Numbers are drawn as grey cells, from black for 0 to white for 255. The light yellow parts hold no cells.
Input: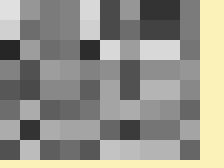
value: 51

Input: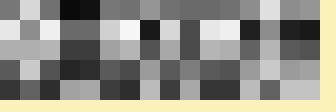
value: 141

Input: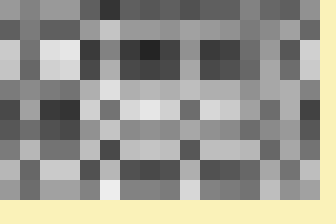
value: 95

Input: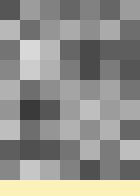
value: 102

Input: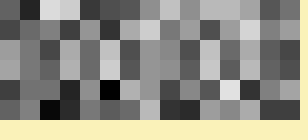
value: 86
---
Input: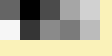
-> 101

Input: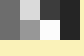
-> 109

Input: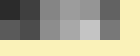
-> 43

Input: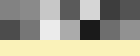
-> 130

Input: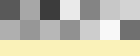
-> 89

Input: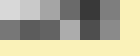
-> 216

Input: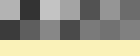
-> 179
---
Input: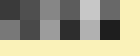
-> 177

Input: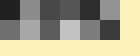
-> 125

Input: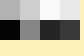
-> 37

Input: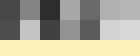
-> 211

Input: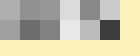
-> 188

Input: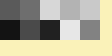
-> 231

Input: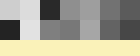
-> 99

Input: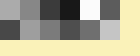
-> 111
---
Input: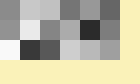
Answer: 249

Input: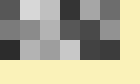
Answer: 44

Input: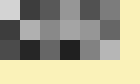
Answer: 75

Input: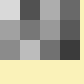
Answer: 139

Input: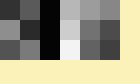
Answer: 83

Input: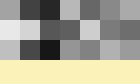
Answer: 191
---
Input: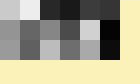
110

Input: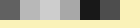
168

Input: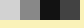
136

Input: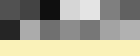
119

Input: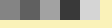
162

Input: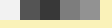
56

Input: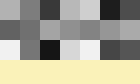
241
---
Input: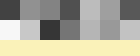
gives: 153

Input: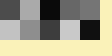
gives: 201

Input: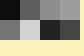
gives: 34

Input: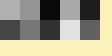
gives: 225

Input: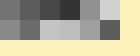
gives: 159

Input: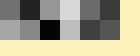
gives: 64

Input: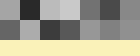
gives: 129

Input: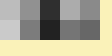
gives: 117

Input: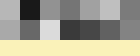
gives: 97

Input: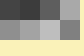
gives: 190
